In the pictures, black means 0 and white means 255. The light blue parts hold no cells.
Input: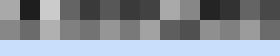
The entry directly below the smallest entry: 107
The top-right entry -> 72
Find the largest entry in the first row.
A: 203
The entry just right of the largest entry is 100
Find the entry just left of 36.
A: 135
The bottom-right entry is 107
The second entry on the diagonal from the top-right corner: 155
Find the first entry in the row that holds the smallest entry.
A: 169

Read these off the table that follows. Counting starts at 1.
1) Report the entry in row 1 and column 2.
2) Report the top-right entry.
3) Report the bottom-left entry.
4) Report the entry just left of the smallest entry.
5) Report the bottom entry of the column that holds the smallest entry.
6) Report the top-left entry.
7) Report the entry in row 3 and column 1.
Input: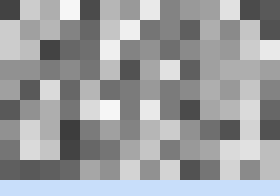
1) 204
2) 89
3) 95
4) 174
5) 103
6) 67
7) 204

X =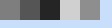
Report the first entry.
126
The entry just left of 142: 208
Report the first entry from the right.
142

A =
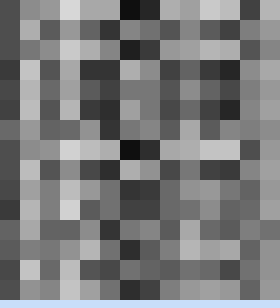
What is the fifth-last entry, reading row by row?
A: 152
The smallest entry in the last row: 46
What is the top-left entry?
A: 78
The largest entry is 215
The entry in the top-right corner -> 181
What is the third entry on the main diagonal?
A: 140
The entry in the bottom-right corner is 152
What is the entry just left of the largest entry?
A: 152
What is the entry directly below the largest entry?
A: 152
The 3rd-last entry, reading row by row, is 152
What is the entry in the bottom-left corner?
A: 78
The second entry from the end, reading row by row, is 99
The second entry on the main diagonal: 174
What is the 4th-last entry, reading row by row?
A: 160
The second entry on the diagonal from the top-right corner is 126
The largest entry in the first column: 105
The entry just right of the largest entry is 168
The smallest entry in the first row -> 15

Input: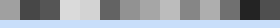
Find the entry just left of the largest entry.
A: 85
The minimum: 35
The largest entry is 218
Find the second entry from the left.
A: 71

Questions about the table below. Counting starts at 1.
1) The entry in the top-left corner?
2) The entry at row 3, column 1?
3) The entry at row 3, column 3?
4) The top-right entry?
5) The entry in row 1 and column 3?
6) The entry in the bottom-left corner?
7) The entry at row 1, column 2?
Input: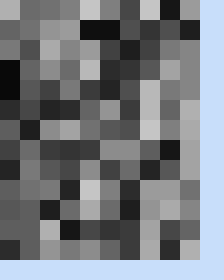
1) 176
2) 121
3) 170
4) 155
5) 113
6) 44
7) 107

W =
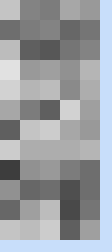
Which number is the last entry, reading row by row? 159
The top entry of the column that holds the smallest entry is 196
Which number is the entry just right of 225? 153
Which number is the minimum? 61
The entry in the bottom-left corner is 196
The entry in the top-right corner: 153
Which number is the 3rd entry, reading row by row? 124
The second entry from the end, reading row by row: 95
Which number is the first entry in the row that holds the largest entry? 225
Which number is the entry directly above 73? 79
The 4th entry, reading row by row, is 167
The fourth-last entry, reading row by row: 188
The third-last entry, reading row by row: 204
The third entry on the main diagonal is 87
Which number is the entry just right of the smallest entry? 145

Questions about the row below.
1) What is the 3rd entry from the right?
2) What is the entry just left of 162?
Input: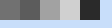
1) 162
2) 92
